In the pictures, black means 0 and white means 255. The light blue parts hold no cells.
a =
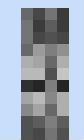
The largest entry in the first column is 185
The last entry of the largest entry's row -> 197
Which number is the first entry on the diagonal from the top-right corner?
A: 59
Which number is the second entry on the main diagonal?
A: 59
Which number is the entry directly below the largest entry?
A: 37
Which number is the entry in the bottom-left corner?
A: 81
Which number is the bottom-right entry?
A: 81
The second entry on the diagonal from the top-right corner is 93
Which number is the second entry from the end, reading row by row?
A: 116
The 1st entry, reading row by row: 104

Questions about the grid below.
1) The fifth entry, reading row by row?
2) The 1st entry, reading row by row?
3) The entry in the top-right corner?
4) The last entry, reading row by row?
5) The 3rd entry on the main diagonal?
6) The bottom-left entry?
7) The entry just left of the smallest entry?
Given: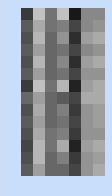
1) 24
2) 58
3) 136
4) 170
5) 103
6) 91
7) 193

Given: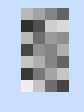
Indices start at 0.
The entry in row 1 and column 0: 48
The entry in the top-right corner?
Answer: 100
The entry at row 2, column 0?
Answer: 184
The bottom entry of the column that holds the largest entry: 238
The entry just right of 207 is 216
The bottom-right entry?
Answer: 69
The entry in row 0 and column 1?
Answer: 163
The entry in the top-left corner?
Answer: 184

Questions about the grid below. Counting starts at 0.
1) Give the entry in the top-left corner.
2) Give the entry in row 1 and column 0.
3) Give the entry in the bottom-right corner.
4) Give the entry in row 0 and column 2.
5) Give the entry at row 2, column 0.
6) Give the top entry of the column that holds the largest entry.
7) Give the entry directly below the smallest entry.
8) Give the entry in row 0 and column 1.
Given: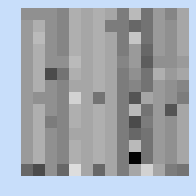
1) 144
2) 154
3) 115
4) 144
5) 154
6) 175
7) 166
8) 144

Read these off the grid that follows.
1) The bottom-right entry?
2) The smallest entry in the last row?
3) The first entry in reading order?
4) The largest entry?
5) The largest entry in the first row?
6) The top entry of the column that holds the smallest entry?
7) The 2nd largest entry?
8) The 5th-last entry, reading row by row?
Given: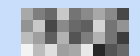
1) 105
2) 39
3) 168
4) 243
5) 200
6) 168
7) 232
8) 168

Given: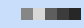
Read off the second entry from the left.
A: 215
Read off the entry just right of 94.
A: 60
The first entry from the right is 39

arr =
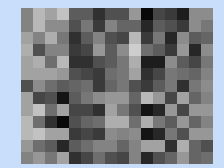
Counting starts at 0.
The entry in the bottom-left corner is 131
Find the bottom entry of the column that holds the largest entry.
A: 131
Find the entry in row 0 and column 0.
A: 131
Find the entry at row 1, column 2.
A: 140
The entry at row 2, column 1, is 131
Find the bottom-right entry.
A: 110
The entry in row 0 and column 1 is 184
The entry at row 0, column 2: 162
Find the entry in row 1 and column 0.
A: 131
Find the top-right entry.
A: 140
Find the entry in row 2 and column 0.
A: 162
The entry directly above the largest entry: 184
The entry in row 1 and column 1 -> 184
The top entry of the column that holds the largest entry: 151
